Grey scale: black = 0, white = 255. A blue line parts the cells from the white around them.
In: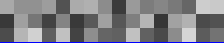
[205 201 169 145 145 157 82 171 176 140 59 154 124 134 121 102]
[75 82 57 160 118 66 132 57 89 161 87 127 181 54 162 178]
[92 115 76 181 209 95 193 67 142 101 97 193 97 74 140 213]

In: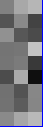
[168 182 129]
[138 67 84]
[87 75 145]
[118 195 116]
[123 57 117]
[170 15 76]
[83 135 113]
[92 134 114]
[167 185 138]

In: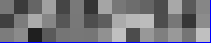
[90 134 120 59 101 161 69 121 52 165 119 109 100 76 168]
[54 140 64 124 171 134 86 120 78 94 171 184 188 77 119]
[117 192 124 139 31 90 117 119 118 145 192 76 152 127 153]

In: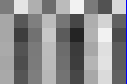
[82 216 123 228 175 108 187 242 122]
[211 97 167 88 127 187 118 71 174]
[242 76 167 61 113 199 91 36 178]
[223 91 170 83 122 188 108 59 167]
[226 91 166 77 123 187 111 61 181]
[218 97 169 85 126 183 115 71 168]

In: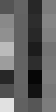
[39 124 84 100]
[45 133 137 98]
[40 128 144 98]
[28 115 187 98]
[45 119 157 99]
[6 125 39 101]
[18 119 80 100]
[86 124 225 97]

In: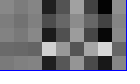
[3 143 136 124 133 31 83 161 66]
[67 132 125 114 128 77 103 140 103]
[7 137 130 121 136 27 80 156 70]
[215 102 106 104 100 208 152 84 166]
[24 134 122 128 131 31 87 149 74]
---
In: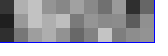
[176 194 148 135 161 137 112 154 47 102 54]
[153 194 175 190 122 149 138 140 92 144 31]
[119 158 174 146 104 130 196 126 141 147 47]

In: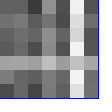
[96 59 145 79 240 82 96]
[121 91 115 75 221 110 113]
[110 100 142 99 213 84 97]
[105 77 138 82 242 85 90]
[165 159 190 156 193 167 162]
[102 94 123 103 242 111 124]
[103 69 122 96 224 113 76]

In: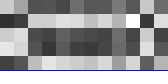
[163 81 84 72 111 87 88 122 87 200 108 203]
[62 207 206 223 219 191 214 180 253 57 222 49]
[219 75 67 97 81 73 68 109 69 204 67 204]
[213 82 55 89 64 59 70 105 76 222 87 230]
[85 189 228 214 205 194 215 158 214 94 181 66]

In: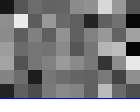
[86 108 99 100 139 145 215 153 82 23]
[236 93 152 106 95 36 96 114 7 142]
[94 128 95 146 96 129 152 98 161 139]
[107 118 115 138 86 119 181 189 6 157]
[83 118 129 154 138 120 52 141 232 163]
[109 29 119 109 101 98 121 66 142 132]
[96 76 122 137 131 97 187 105 77 35]

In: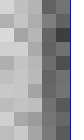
[192 180 98 115 212]
[196 173 127 97 176]
[165 182 101 62 218]
[208 170 98 113 207]
[195 183 109 79 175]
[198 185 100 113 192]
[198 164 103 115 200]
[194 190 114 89 188]
[168 155 118 103 207]
[201 166 121 90 189]

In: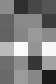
[46 71 85 140]
[137 137 60 100]
[133 154 138 98]
[251 148 247 187]
[141 54 162 110]
[155 135 25 106]

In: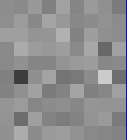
[138 153 128 162 133 154 144 123 141]
[155 136 164 152 136 140 146 140 142]
[159 148 149 177 130 158 144 141 159]
[171 156 152 158 138 167 104 161 138]
[145 133 133 148 154 156 135 138 137]
[61 143 163 116 121 140 203 110 128]
[144 161 123 131 164 128 135 160 130]
[155 134 140 143 135 149 148 148 149]
[109 159 131 124 131 147 154 123 147]
[172 140 154 157 146 137 134 132 145]
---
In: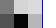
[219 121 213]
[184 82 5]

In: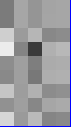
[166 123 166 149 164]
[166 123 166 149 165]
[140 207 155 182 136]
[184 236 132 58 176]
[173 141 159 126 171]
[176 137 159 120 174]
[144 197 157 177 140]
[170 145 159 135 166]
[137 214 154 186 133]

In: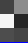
[140 66]
[38 245]
[69 77]

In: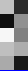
[43 194]
[145 15]
[129 247]
[173 191]
[25 170]

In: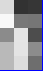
[54 219 50]
[118 248 120]
[77 139 229]
[140 185 228]
[110 185 221]

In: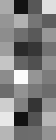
[223 171 19 87]
[93 149 178 118]
[151 141 111 89]
[114 158 42 54]
[145 197 100 80]
[124 140 252 149]
[108 108 147 121]
[144 206 129 52]
[182 232 17 83]
[147 182 108 109]

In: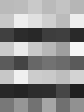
[182 186 188 201 186 195]
[237 199 237 224 207 187]
[41 64 44 40 61 63]
[246 202 234 201 183 159]
[90 91 68 103 114 107]
[211 199 240 204 201 190]
[31 40 36 44 45 70]
[145 120 150 114 166 112]
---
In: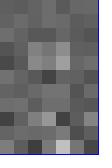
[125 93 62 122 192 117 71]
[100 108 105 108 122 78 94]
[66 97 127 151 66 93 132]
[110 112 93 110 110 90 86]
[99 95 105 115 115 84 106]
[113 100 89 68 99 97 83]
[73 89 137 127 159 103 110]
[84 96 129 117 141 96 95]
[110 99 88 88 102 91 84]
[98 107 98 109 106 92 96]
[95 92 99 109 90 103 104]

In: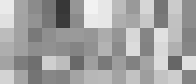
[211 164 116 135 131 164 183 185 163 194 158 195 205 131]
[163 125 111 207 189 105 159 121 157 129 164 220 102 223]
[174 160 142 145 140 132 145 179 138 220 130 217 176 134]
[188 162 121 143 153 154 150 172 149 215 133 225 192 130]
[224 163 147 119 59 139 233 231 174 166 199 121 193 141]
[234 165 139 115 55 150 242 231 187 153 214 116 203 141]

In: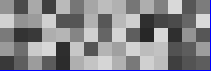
[57 94 156 91 44 175 196 214 177 121 208 189 63 83 93]
[154 110 202 215 46 199 85 180 160 211 188 194 82 93 157]
[122 51 57 174 181 133 208 101 212 94 39 216 47 148 86]
[209 146 155 208 83 85 177 87 185 207 47 69 75 102 217]
[147 74 169 63 186 118 166 189 177 118 174 128 217 86 124]

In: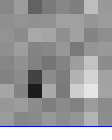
[155 135 138 152 141 149 180 141]
[151 156 140 127 138 129 156 139]
[165 132 28 169 122 206 229 163]
[130 140 67 139 124 178 211 162]
[134 145 129 117 132 158 194 140]
[143 158 132 135 151 121 149 153]
[147 139 168 165 143 161 132 142]
[143 147 145 146 160 160 149 155]
[136 156 98 122 134 127 189 153]

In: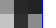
[196 48 140]
[148 40 35]

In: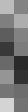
[212 115]
[117 109]
[149 50]
[105 41]
[56 124]
[93 130]
[127 173]
[188 131]

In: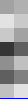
[192 226]
[95 128]
[143 192]
[53 95]
[201 162]
[226 201]
[162 176]
